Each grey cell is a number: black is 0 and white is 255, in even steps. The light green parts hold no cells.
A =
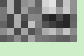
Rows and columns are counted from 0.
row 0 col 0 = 82
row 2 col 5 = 133
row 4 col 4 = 84
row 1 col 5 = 107
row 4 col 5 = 112
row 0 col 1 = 177
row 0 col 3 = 143
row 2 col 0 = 119
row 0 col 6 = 212
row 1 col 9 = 202
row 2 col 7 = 36
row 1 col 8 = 155
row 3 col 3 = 64
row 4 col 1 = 171
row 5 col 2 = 138
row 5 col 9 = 92
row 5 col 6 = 116
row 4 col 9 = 196
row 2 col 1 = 68

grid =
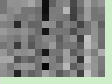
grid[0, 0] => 117
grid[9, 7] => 125
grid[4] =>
[153, 139, 136, 145, 128, 107, 21, 117, 118, 117, 78, 114, 117, 145, 113]
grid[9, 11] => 117
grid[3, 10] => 117
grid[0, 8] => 128
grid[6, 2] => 59
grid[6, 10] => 117
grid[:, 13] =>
[132, 117, 117, 142, 145, 145, 153, 125, 147, 149, 146]
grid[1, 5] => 108
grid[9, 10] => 94
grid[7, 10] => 93
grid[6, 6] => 125
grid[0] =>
[117, 146, 145, 150, 166, 135, 15, 97, 128, 135, 73, 117, 166, 132, 147]
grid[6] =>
[117, 129, 59, 132, 87, 117, 125, 153, 102, 117, 117, 89, 189, 153, 108]
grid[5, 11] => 61
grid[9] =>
[147, 119, 142, 152, 148, 110, 4, 125, 131, 182, 94, 117, 167, 149, 120]
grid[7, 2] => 144
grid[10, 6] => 160
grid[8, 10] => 137
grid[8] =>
[166, 166, 79, 110, 94, 116, 143, 128, 97, 157, 137, 52, 190, 147, 124]
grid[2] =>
[150, 135, 117, 117, 128, 112, 22, 125, 122, 117, 63, 114, 157, 117, 116]
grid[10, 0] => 142
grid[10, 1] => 132
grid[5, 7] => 134

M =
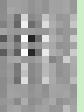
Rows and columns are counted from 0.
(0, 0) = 140
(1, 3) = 156
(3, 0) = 129
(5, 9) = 151
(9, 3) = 202
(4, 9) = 151
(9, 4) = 136
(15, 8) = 150
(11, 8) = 153
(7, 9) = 149
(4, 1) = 155
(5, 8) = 164
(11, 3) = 223
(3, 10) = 197
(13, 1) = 162
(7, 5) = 113
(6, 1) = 154
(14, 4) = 141
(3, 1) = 152
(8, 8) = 145
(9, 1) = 153
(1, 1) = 166
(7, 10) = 202
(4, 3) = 157
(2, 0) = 141
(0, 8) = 160
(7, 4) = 39
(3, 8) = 160
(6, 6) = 175
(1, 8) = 161
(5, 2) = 94
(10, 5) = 147
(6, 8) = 145
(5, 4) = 35
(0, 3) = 157
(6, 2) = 126
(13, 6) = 146
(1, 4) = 146

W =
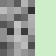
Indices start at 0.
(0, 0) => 123
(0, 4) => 129
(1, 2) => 171
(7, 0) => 97
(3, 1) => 108
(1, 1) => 161
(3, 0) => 86
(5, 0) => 143
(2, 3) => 103
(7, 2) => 169
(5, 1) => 161
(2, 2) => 89
